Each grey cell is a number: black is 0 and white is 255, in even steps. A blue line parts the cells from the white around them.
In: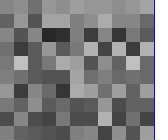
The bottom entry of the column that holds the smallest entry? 83
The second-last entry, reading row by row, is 83
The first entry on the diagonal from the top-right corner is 164
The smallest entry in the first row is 112
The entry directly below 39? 150
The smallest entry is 39
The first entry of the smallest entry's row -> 134
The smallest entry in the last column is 68
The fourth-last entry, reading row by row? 68
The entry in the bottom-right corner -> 158
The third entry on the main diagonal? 134
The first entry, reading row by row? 134
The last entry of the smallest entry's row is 90
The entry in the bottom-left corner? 127
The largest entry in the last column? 177
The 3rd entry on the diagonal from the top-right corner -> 54
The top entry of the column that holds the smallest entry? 150
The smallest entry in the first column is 76
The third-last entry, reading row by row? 142
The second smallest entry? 47
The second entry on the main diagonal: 150

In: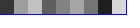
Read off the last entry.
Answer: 215
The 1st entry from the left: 54
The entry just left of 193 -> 158
